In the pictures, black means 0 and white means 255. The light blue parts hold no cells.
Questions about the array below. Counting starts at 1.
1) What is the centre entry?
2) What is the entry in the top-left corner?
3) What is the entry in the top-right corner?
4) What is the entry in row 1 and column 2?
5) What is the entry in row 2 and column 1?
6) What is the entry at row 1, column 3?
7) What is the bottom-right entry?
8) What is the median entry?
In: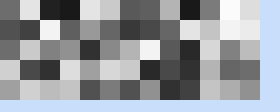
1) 180
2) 109
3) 221
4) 228
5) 81
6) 33
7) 145
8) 137

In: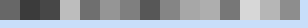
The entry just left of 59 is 103
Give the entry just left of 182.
215
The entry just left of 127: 149
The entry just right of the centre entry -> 133

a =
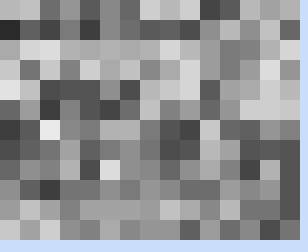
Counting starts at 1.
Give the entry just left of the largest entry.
90
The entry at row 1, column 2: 193
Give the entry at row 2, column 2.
96
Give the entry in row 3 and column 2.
213
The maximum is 234
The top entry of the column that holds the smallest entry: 185
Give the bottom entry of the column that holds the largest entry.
206
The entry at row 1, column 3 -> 109
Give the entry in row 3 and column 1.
170
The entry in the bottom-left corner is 200
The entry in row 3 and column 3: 220
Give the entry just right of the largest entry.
136
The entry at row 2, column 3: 69
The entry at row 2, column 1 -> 42
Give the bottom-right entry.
116
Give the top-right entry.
178

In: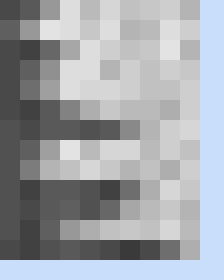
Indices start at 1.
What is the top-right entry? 180
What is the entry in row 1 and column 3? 152
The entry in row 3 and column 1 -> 73
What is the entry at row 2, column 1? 95
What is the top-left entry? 73
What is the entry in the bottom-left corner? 73
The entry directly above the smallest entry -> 199
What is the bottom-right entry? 174
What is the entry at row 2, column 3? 227
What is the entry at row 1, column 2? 89
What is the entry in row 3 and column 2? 65

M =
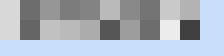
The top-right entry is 179
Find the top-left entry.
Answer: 216
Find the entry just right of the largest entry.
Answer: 64
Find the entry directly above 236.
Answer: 201

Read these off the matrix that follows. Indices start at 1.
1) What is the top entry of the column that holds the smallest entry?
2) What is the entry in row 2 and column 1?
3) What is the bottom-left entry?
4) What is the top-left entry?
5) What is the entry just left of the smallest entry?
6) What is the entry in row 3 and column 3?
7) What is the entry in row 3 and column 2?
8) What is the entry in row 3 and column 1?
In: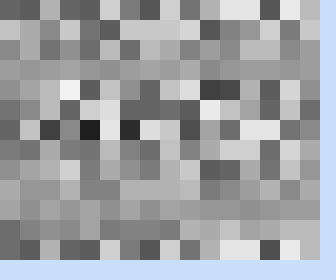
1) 93
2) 194
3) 109
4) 101
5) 137
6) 115
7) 171
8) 137

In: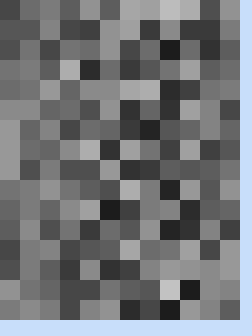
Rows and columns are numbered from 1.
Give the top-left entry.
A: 71
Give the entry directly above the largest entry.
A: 152
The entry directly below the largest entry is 28
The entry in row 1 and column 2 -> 108
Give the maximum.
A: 194
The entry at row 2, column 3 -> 131
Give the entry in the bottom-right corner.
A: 93
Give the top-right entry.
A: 146
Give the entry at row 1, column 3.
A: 123
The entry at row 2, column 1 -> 86
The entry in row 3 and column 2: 115
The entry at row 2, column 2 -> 86
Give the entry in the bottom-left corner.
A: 123
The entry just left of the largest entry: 86
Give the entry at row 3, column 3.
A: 71

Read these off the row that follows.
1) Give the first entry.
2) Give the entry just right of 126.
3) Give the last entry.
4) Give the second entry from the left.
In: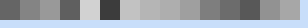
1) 101
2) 108
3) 167
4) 132

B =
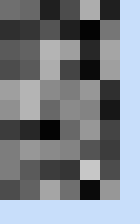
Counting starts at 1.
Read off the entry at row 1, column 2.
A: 104
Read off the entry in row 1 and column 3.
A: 31
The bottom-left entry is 76
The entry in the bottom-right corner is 151
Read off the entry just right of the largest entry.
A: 76
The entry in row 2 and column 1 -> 47
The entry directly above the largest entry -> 84
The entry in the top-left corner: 111
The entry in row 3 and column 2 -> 98
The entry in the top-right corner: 31
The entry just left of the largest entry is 53
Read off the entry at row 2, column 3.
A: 84
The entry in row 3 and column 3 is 180
